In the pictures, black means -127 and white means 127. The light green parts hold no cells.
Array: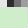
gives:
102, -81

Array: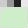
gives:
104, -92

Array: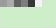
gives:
115, -72

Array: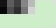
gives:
83, -120

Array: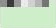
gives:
106, -68

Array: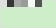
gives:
122, -72

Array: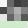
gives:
117, -66

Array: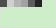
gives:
80, -90

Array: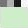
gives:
119, -98

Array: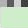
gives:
81, -63
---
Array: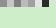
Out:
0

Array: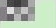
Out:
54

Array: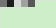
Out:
90

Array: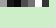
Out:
-117

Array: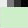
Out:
-79

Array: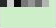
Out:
-116

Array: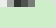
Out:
-74

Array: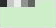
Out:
109
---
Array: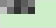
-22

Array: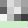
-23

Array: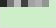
47

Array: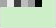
23

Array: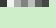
-28

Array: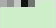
-109

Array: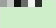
115

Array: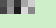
90

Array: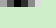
12
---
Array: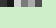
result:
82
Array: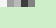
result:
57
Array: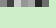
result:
77
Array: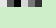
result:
-123
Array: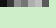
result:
15
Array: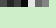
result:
-64
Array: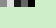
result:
-99
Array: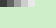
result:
33
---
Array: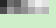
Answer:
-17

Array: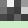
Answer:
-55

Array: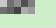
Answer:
-15

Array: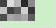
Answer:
-61

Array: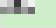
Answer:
68

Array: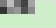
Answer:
61

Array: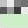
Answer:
107

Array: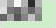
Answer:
-10
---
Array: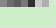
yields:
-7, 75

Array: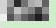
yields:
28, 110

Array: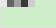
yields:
33, 104

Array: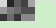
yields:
-20, 86

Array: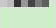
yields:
22, 73

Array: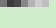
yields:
6, 77

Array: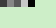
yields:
-38, 72
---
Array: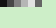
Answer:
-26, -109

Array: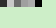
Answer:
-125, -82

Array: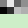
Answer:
15, -123

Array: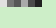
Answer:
-94, 96

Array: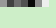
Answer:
110, 25

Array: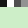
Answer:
18, -106

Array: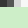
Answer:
119, -74

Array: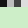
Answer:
93, -109

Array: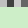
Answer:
-25, 63

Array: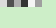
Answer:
31, 91
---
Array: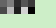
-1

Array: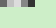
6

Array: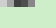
7

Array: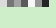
35

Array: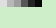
29

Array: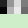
52

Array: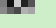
37

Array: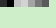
36

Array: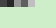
-32

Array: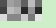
75
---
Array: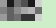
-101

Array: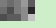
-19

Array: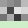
14

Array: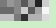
23

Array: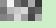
115

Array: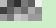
-47

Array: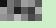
-10

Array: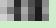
41

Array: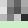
14

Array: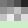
-22
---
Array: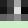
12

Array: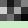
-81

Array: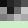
57

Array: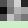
22

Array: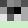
85

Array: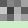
59

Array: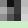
-81
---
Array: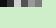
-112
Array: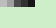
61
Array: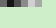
-21
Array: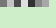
-8
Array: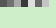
-41
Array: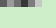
-33
